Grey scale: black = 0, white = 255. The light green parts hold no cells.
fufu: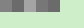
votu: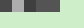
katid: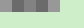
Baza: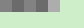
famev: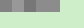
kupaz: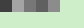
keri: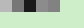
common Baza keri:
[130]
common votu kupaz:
[63]
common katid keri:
[130]
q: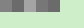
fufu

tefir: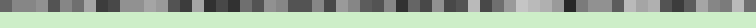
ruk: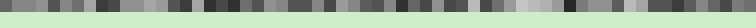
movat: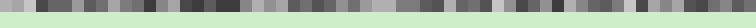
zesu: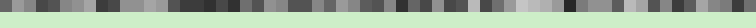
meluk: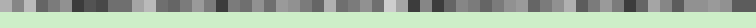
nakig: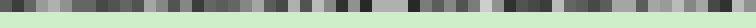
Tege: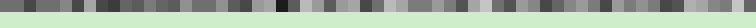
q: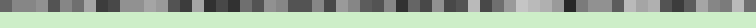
tefir
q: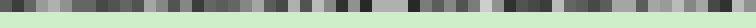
nakig
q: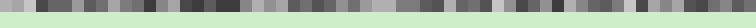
movat
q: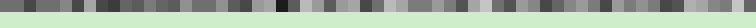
Tege
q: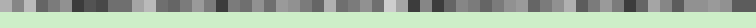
meluk

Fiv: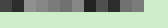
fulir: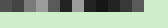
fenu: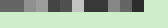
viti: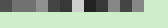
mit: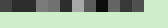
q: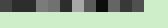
mit
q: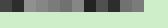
Fiv

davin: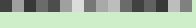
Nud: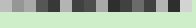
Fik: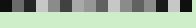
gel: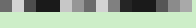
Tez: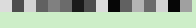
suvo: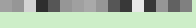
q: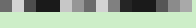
gel
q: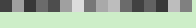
davin
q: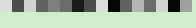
Tez

